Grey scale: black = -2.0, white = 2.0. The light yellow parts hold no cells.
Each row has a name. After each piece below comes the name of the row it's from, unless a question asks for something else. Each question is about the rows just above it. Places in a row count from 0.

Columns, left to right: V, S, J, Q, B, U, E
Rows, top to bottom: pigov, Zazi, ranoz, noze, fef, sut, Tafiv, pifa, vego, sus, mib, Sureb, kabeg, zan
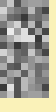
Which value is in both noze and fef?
[-0.7]
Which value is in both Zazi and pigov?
[0.3]
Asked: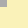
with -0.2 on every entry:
[0.5]
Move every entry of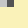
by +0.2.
[ 1.3 -0.5]

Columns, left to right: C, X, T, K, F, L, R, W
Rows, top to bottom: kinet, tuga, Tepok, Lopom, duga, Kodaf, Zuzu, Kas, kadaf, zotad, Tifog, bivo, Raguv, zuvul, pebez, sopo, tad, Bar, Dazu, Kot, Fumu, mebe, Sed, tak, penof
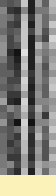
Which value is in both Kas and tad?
[0.3]
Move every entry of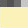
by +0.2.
[-0.3 -0.5 -0.1  1.3]
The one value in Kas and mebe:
[0.3]
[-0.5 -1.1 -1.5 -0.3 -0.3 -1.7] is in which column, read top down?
T

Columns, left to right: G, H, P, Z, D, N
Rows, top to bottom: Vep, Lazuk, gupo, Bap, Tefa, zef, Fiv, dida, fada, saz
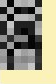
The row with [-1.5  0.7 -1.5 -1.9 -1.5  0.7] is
Tefa
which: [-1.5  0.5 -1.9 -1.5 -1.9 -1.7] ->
Fiv

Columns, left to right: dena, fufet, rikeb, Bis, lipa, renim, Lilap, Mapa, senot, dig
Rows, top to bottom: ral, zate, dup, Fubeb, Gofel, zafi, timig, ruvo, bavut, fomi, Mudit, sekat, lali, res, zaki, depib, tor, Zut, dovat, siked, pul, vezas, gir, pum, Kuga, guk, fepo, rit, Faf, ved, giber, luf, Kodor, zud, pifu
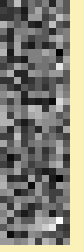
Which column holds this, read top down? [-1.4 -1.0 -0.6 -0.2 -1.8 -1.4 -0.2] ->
fufet
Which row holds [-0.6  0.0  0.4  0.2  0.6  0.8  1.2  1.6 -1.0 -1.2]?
Kodor
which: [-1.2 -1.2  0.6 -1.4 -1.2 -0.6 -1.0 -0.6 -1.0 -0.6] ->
sekat
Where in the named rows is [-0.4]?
Faf, 5
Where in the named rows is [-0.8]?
zud, 7

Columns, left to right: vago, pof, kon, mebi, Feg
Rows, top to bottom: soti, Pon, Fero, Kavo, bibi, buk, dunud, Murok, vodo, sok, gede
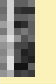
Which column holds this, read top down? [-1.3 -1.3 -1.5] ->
Feg
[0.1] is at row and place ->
Murok, 0
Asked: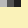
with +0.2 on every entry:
[ 1.1 -0.5 -1.3]
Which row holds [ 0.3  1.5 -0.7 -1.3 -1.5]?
vodo
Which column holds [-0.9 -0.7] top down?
kon
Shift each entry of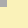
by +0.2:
[0.9]
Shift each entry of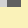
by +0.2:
[ 1.5 -0.3 -0.3]

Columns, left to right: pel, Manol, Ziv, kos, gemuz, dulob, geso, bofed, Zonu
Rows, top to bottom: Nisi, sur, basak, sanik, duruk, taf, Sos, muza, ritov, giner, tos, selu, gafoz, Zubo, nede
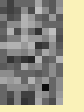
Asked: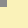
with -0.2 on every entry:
[0.0]
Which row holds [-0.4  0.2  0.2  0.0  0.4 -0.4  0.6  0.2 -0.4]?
muza
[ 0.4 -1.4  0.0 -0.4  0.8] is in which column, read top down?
gemuz
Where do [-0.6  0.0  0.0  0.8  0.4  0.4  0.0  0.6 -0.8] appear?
taf
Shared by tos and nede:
[-0.4]
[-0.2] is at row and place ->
gafoz, 4

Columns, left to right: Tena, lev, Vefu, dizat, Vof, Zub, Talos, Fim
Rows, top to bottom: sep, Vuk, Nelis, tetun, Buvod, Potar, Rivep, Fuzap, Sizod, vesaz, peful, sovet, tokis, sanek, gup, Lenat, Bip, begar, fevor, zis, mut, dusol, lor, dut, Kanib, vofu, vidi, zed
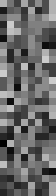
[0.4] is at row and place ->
Nelis, 6
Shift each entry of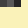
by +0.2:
[-0.8 -0.4 -1.2]
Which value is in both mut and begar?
[0.8]
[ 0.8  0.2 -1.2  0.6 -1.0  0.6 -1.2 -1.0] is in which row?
begar
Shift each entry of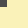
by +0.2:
[-0.6]
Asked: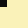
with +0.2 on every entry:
[-1.6]

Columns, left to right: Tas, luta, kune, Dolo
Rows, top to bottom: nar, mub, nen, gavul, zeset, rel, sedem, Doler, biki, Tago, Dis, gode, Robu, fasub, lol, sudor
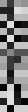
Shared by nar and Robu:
[0.5]
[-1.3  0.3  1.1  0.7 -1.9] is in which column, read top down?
kune
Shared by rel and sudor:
[-1.9]
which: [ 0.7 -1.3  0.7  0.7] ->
gode
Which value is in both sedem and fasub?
[1.1]

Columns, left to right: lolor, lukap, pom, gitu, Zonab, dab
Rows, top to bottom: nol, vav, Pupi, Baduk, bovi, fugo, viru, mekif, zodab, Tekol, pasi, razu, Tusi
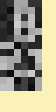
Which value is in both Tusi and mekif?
[1.0]
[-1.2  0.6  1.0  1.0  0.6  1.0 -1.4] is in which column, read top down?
Zonab
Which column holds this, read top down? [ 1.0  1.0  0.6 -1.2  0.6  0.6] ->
dab
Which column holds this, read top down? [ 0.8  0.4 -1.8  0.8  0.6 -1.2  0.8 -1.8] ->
pom
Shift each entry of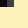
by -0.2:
[-2.0 -1.2]
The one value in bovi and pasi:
[0.8]
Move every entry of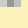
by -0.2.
[1.0 0.2 0.8]

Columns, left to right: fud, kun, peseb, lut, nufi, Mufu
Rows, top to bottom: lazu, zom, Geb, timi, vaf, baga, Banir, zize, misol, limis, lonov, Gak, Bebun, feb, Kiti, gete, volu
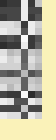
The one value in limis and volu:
[1.3]
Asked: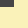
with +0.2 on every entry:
[-0.7 -0.7]
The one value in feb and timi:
[-1.1]
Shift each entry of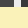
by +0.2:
[-0.7 -0.7  1.9 -0.9]
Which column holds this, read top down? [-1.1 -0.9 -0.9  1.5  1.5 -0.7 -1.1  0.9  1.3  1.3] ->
kun

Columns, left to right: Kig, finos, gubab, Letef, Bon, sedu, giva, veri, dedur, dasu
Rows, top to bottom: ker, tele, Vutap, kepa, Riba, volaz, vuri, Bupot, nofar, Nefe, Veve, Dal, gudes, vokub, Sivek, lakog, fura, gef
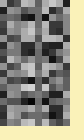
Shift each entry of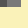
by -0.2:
[-0.9 -0.3 -0.3]
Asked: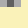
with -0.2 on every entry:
[ 0.5 -0.7  0.5]
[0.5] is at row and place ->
lakog, 1
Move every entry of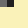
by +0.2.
[-0.1 -1.3]
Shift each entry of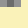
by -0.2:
[ 0.1 -0.5  0.1]
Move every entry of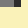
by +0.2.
[ 0.1  0.1 -1.1]
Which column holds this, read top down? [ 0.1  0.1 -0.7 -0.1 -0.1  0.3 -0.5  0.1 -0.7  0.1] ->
gubab

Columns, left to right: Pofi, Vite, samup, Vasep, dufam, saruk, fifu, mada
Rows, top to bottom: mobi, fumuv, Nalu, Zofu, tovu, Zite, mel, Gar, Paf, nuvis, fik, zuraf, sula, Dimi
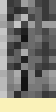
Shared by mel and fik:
[-1.3]
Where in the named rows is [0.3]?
zuraf, 7
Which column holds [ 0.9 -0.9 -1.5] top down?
Vasep
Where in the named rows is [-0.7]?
Zite, 6
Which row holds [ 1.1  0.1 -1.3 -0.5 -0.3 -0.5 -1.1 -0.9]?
Dimi

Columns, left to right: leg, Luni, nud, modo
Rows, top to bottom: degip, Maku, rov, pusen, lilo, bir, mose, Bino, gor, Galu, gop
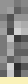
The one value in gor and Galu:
[-0.1]
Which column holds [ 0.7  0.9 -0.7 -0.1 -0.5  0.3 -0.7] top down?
modo
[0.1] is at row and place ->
degip, 3
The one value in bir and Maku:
[-0.1]
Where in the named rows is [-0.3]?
mose, 2

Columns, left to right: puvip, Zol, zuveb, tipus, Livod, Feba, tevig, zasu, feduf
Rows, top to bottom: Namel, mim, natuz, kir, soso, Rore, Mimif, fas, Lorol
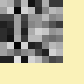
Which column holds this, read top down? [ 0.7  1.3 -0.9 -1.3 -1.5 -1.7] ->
Zol
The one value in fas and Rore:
[0.9]
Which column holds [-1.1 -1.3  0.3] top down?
Feba
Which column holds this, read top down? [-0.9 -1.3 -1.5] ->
Zol
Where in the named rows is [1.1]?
soso, 6
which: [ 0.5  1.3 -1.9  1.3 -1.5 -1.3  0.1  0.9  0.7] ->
Mimif

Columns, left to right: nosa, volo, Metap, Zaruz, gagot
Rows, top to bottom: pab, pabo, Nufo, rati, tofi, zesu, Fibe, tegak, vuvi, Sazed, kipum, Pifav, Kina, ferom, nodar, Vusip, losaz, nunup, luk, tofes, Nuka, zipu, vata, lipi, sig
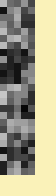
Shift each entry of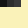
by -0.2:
[-1.9 -1.5 -1.3]
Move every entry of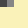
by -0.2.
[-1.1 -0.1]
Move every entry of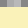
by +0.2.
[0.3 0.9 1.1 0.3]
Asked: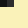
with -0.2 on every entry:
[-1.9 -1.5]
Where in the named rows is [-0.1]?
zipu, 4

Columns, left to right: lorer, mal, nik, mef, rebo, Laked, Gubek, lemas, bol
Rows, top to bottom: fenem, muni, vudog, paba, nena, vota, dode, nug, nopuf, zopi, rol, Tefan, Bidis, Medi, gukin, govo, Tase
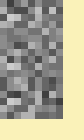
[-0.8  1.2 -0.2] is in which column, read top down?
mal
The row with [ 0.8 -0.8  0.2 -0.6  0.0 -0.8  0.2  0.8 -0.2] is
nopuf
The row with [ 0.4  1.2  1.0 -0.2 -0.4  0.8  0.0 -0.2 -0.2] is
zopi
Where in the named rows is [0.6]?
paba, 1
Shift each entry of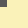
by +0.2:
[-0.4]
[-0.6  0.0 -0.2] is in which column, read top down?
Gubek
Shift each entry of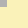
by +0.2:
[1.0]

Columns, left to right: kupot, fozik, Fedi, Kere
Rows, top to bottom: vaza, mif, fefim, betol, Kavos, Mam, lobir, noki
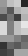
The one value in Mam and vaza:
[0.4]
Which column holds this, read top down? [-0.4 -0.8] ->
fozik
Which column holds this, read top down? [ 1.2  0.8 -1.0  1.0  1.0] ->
Fedi
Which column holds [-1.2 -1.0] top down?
kupot
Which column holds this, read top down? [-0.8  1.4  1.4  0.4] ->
kupot
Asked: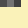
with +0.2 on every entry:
[-0.6  0.0 -0.8]

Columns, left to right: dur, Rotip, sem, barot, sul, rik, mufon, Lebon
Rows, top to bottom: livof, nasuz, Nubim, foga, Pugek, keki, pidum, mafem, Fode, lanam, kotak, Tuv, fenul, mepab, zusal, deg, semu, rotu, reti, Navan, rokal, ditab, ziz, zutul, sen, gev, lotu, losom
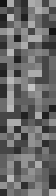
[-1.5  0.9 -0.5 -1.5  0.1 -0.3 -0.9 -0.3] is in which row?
Nubim
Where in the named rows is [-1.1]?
nasuz, 3
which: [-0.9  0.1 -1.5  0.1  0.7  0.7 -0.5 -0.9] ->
keki
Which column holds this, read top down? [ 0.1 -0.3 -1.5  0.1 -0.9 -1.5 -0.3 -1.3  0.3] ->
sem
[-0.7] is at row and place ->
zutul, 7

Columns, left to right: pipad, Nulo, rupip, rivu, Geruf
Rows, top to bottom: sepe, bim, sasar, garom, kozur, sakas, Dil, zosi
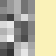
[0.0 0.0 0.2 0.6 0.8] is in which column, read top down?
Geruf
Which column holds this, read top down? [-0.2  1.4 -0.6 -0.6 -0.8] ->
rivu
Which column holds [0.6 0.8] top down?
Geruf

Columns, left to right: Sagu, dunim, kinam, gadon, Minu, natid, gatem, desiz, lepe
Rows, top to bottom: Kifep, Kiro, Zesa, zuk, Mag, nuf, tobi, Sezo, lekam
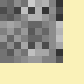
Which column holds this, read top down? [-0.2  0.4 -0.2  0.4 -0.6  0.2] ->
kinam
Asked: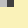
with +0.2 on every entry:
[ 1.2 -0.8]

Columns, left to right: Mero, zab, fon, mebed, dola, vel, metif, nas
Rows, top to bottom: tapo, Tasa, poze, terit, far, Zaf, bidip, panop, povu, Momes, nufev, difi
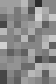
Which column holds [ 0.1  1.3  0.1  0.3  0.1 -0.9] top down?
Mero
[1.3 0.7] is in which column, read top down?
vel
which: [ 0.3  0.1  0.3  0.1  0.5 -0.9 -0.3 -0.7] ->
povu

